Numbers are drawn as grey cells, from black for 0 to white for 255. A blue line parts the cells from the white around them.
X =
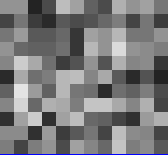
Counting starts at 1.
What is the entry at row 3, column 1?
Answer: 118
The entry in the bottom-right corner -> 89
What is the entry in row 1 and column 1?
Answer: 147
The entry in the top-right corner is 118
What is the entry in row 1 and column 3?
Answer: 35
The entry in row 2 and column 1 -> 68
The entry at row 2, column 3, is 60
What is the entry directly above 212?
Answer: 227
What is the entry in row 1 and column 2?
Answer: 147
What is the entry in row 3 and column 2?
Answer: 155
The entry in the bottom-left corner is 125
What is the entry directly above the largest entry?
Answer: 169
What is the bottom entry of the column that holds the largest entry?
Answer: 68
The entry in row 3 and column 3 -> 89
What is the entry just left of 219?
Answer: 147
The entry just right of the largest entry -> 155
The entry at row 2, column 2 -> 118

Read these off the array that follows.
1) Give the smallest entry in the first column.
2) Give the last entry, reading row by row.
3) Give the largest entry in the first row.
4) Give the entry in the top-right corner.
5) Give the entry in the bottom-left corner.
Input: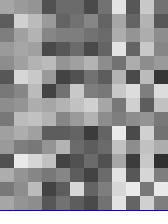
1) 81
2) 126
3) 226
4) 114
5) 166

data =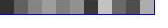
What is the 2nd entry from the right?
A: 78
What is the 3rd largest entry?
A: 157
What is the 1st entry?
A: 49

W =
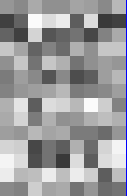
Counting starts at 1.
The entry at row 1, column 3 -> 170
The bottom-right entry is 115
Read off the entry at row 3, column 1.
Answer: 99
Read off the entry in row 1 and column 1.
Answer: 150
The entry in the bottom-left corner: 137
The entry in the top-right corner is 184
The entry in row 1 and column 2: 137
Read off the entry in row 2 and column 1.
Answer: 64
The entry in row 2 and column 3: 251
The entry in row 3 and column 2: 64
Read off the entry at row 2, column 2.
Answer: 99
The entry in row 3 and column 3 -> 212

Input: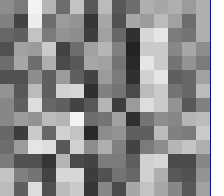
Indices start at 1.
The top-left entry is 141
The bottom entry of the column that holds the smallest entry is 167
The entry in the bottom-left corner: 187
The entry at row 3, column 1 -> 103
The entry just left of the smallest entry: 129
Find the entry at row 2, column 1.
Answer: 129
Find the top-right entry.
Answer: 175
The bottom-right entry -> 161
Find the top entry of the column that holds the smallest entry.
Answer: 109
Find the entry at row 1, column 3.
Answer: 243
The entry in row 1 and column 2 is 123
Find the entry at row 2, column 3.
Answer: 237
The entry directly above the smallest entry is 48
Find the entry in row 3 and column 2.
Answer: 95
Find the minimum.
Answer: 35
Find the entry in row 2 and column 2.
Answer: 67

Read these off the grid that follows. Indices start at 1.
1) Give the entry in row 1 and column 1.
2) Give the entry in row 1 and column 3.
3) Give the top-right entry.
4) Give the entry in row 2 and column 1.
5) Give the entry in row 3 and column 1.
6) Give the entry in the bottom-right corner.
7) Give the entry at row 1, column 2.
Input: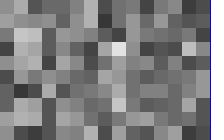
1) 143
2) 84
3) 76
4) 159
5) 121
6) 76
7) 171

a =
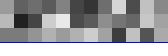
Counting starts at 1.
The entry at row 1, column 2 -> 97
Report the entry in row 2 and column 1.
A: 185
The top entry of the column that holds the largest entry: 130
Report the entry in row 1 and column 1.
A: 155
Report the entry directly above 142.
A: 110
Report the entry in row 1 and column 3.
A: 110
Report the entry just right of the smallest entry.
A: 69
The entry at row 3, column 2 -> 123
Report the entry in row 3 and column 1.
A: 123
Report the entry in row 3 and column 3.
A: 148
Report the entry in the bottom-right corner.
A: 170

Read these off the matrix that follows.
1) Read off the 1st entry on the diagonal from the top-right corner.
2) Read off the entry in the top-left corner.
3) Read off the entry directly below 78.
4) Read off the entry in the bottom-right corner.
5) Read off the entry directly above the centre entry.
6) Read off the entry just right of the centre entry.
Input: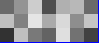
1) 106
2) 106
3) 170
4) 65
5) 78
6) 217
